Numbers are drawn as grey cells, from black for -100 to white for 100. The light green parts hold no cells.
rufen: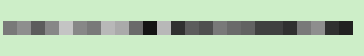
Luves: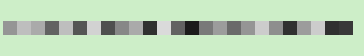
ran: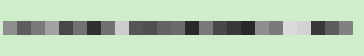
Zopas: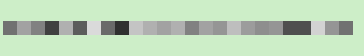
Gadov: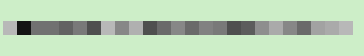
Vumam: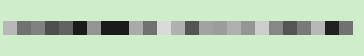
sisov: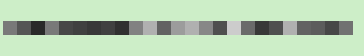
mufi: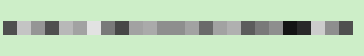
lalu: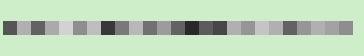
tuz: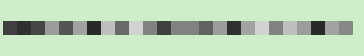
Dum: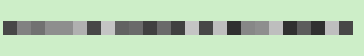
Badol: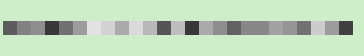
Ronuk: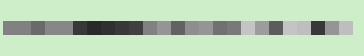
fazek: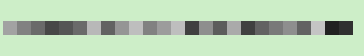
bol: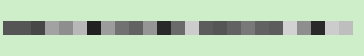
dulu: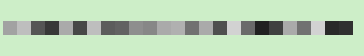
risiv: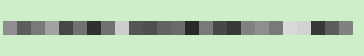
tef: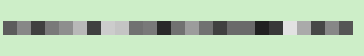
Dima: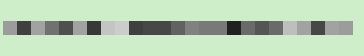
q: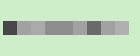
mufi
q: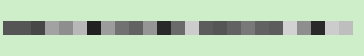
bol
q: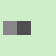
sisov
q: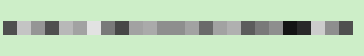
mufi
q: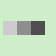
mufi
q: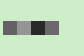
bol

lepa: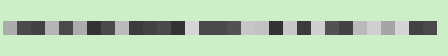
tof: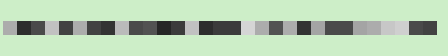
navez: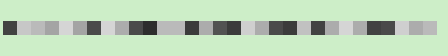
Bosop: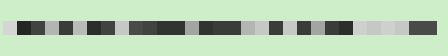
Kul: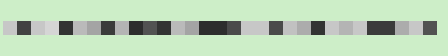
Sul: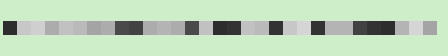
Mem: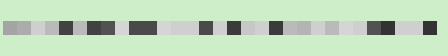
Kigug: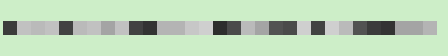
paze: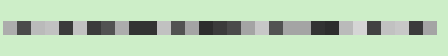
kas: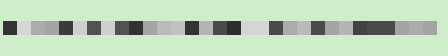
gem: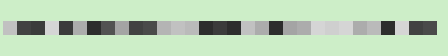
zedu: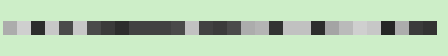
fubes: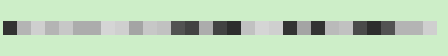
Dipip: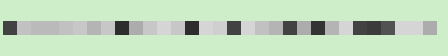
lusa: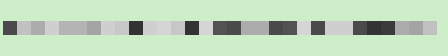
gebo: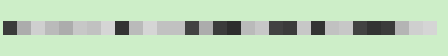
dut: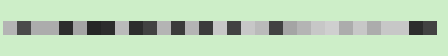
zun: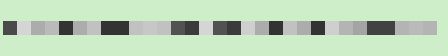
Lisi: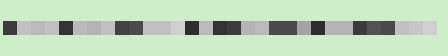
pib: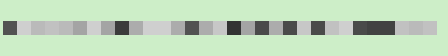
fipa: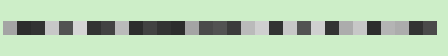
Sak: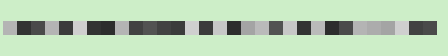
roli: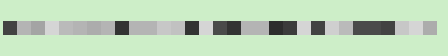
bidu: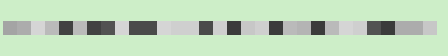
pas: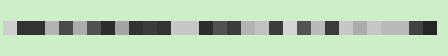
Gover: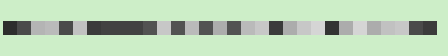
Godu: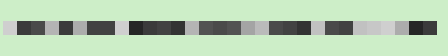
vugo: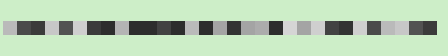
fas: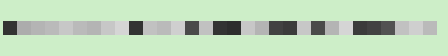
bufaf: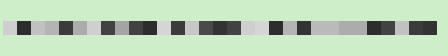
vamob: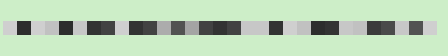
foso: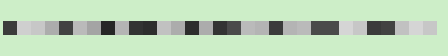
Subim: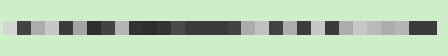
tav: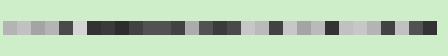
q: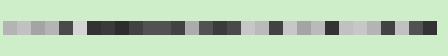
tav
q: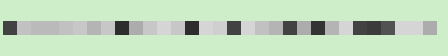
Dipip

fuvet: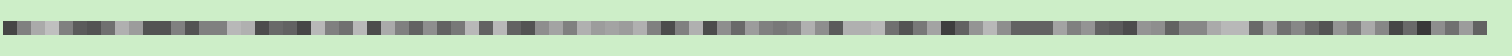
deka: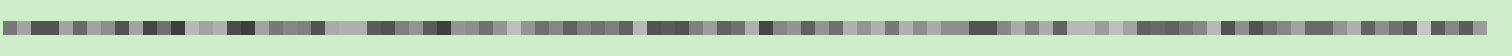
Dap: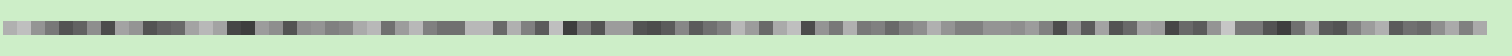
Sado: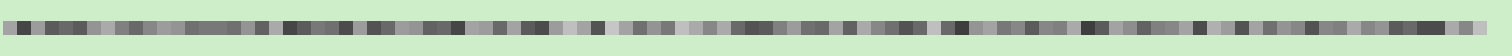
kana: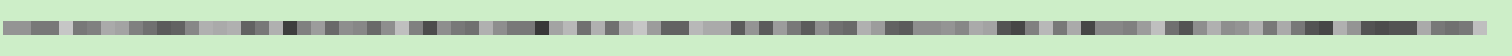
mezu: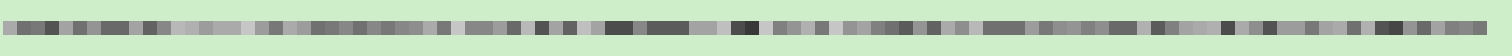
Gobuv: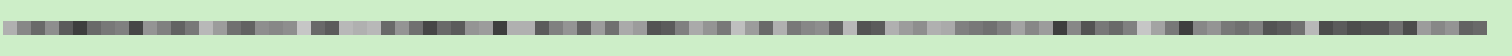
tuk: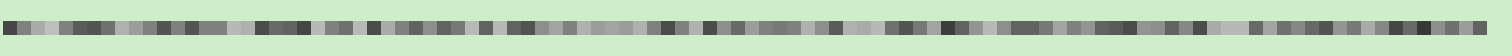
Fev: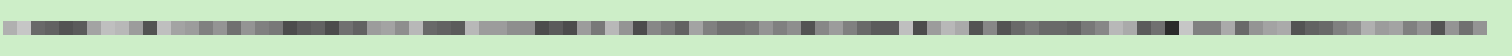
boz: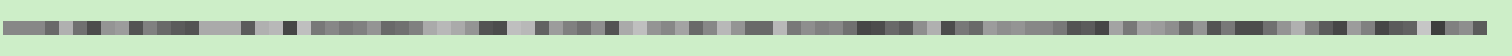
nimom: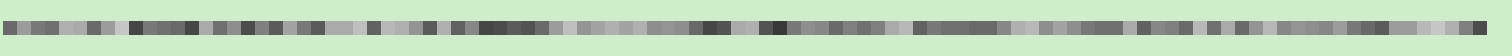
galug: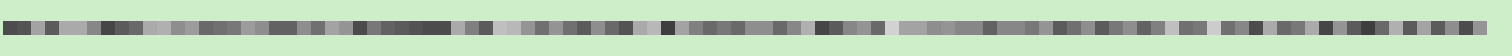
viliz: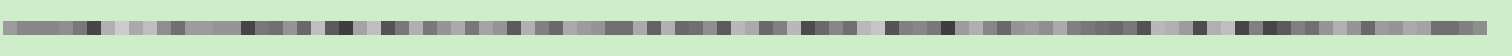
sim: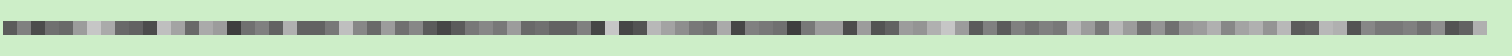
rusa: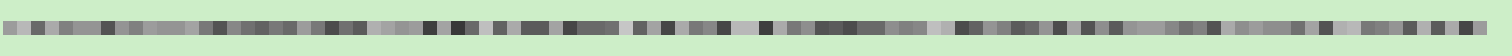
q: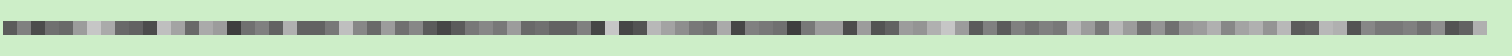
sim
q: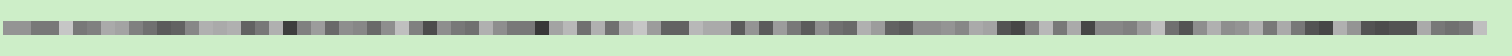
kana
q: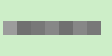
mezu
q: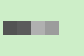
Gobuv
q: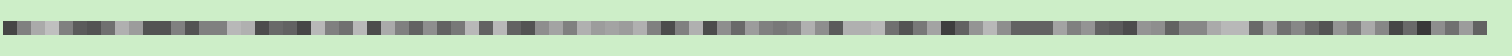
fuvet

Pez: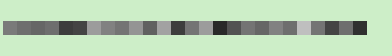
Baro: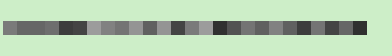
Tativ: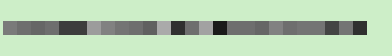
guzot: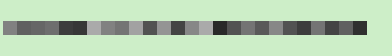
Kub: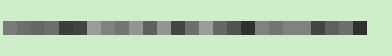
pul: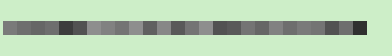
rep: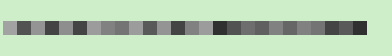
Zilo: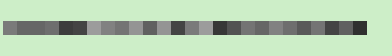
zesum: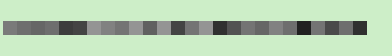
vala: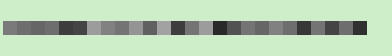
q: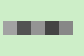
guzot
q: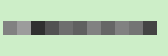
rep
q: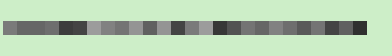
Zilo
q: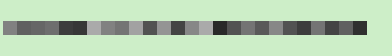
guzot

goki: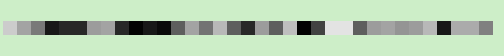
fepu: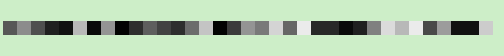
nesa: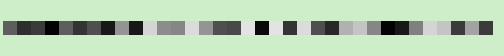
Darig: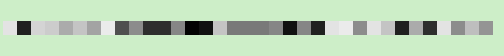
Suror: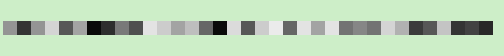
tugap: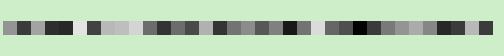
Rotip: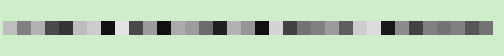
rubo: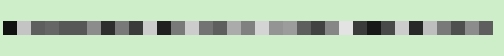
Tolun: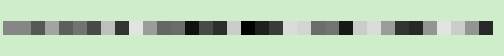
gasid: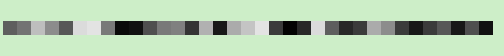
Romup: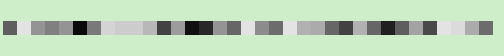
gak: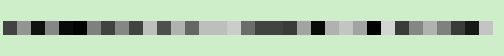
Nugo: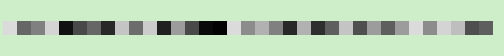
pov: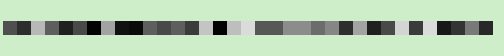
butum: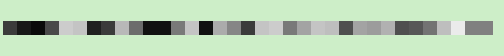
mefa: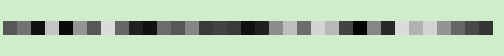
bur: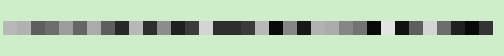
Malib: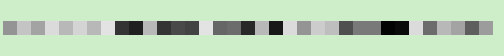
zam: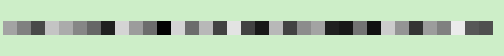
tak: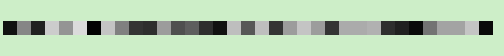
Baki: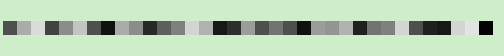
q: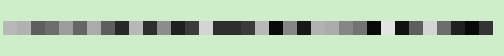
bur
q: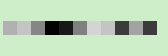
nesa

